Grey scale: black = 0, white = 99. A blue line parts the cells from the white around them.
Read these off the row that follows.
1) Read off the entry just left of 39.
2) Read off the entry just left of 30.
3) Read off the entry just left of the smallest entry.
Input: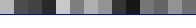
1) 46
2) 71
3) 20

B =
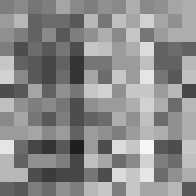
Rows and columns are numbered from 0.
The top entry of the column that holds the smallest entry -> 53
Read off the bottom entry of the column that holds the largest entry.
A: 64
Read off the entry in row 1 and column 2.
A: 38
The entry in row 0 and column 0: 49
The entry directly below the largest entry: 81
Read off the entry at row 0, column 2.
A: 46
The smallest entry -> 12
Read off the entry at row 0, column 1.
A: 53
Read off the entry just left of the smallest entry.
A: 34
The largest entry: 95
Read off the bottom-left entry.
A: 38
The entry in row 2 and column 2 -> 38
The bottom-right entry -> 34
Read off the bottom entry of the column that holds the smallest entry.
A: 49
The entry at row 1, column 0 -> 60
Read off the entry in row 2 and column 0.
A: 56
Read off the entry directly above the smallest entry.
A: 38
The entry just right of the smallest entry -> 60
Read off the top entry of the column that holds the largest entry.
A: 53
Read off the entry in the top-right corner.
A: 67
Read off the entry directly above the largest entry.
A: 71

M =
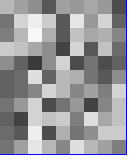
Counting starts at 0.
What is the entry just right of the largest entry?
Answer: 68
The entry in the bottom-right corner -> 49
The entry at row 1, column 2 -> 92
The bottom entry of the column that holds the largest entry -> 89
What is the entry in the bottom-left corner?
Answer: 45
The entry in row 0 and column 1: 62
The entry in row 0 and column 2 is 55
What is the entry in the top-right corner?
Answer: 30
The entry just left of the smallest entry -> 38
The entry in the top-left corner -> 71
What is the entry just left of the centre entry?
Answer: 38
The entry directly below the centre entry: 71
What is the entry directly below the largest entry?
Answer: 65
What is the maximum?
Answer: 96
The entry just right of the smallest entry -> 55
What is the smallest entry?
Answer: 23
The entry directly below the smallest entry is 86
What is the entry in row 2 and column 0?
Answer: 49
